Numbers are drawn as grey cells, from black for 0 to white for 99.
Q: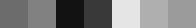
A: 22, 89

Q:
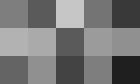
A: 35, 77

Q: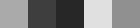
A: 15, 87

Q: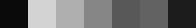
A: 52, 82

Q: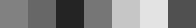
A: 46, 88

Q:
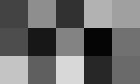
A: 51, 84

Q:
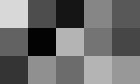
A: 70, 84

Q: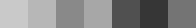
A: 65, 78
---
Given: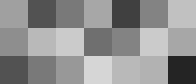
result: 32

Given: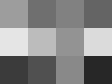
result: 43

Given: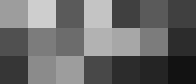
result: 80

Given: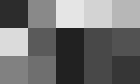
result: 53

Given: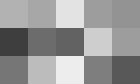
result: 65

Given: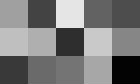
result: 26

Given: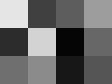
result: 25
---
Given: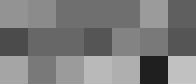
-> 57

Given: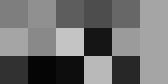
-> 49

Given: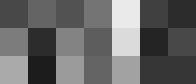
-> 28

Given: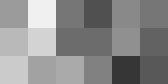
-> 60

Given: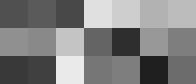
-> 31

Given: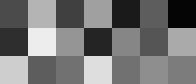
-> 29

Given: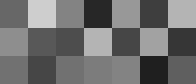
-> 40
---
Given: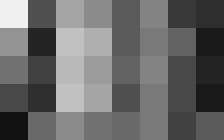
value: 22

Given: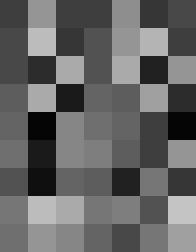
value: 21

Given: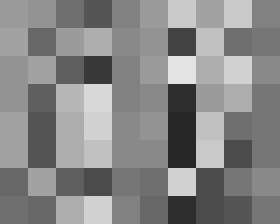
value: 78

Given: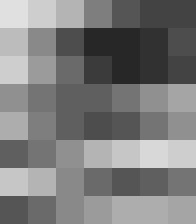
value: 26

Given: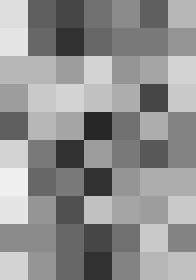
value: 37

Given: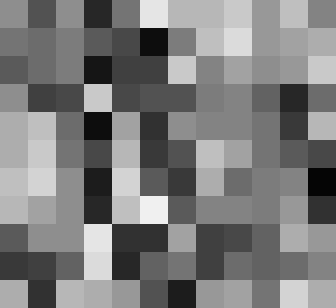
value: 74
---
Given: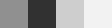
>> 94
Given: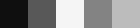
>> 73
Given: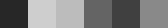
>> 53
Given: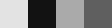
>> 37
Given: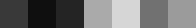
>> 60
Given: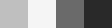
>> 16
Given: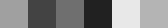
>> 70
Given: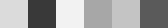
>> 35
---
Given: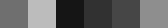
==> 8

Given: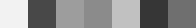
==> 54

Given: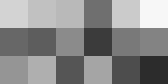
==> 33

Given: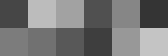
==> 34

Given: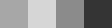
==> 65

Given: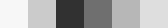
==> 19
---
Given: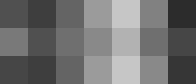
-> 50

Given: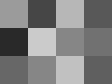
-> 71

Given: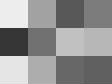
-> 34

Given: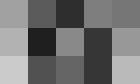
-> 49

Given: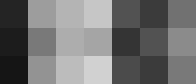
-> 23

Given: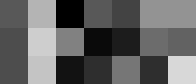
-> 57

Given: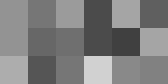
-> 64

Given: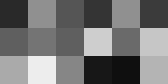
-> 56

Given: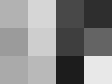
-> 28
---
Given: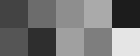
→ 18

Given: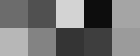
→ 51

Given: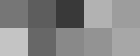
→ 40

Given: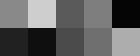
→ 6

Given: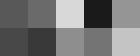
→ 22

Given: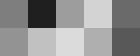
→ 75

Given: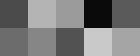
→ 52
